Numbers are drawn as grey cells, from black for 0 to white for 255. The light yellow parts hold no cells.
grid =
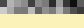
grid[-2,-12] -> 73
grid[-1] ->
[204, 170, 123, 121, 185, 98, 144, 124, 179, 121, 79, 59]
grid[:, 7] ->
[44, 124]
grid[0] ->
[73, 179, 157, 140, 64, 139, 123, 44, 154, 54, 15, 93]

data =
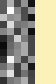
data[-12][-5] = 91
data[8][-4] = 244
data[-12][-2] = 147
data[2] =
[195, 142, 152, 78, 20]
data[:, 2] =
[71, 133, 152, 117, 63, 207, 133, 141, 145, 63, 63, 133]
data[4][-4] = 162
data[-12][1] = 176
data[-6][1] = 104
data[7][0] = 25
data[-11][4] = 148
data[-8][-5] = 133
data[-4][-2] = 69
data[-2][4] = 67
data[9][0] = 110
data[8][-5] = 53
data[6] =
[11, 104, 133, 170, 71]
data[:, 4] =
[20, 148, 20, 144, 16, 71, 71, 71, 148, 25, 67, 71]
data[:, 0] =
[91, 91, 195, 67, 133, 39, 11, 25, 53, 110, 147, 48]

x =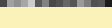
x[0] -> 71
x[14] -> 87
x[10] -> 85

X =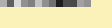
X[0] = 175
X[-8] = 195
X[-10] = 145
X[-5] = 29

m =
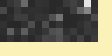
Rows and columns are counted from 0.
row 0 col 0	41
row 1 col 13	50
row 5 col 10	46
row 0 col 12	229
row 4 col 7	79
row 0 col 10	65
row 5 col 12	44
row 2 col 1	45
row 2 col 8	115
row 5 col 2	42
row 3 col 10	41
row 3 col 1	40
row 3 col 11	48
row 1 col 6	45
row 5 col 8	81
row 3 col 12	58
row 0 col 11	54
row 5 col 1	52
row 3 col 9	40
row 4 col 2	50
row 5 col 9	59
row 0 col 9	58
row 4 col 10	58
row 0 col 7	41
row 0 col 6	49
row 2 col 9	41
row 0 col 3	105
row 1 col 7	40

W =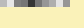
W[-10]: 187
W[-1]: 150
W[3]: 118

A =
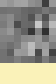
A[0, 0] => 159
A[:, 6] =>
[62, 119, 82, 108, 48, 113, 155, 162, 123]
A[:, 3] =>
[164, 104, 106, 105, 97, 137, 157, 153, 112]
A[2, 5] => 133
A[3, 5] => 199
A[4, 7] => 157
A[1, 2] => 115
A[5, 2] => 120
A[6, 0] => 123
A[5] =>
[131, 130, 120, 137, 141, 152, 113, 145]
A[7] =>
[114, 94, 155, 153, 182, 74, 162, 65]
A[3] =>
[123, 140, 76, 105, 102, 199, 108, 185]
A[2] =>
[129, 138, 113, 106, 83, 133, 82, 146]
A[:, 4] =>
[144, 99, 83, 102, 53, 141, 188, 182, 109]
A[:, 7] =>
[152, 108, 146, 185, 157, 145, 125, 65, 97]

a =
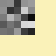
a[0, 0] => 138
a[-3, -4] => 182
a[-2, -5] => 89
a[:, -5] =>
[138, 145, 123, 89, 115]
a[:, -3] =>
[55, 71, 141, 97, 153]
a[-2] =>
[89, 117, 97, 215, 220]
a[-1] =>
[115, 109, 153, 60, 35]
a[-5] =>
[138, 141, 55, 147, 155]
